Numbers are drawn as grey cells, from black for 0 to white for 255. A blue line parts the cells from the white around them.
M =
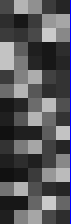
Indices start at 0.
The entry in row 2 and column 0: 59
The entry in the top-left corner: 73
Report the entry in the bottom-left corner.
31
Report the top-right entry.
37
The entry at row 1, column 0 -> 45
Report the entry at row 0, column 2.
144
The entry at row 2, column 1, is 51
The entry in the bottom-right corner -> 45
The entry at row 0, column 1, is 180

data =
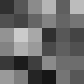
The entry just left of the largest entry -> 147
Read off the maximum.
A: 203
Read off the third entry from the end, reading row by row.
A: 22
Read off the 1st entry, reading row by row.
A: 48
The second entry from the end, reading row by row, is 117
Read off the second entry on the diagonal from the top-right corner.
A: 101
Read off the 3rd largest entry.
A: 181
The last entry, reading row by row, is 87
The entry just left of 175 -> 131
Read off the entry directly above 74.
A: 48
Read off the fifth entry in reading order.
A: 95

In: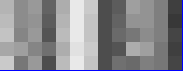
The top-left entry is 180
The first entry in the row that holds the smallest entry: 187
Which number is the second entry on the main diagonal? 140
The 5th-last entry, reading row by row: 112
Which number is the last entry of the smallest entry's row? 56
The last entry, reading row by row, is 69
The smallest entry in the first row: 63
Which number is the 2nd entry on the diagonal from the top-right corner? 127
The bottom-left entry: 202
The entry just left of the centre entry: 233
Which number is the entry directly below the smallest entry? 69
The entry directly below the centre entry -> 202
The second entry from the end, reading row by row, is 119

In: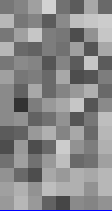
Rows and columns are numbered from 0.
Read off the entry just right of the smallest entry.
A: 125
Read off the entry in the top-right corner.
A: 105
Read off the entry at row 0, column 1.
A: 132
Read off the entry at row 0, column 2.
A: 160
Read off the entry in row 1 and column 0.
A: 183
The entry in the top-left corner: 119
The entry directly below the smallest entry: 146
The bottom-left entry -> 153
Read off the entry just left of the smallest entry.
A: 138
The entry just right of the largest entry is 113
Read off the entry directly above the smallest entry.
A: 98
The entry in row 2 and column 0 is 119
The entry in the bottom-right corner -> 146
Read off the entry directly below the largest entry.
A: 91
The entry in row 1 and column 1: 119
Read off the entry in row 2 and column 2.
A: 198
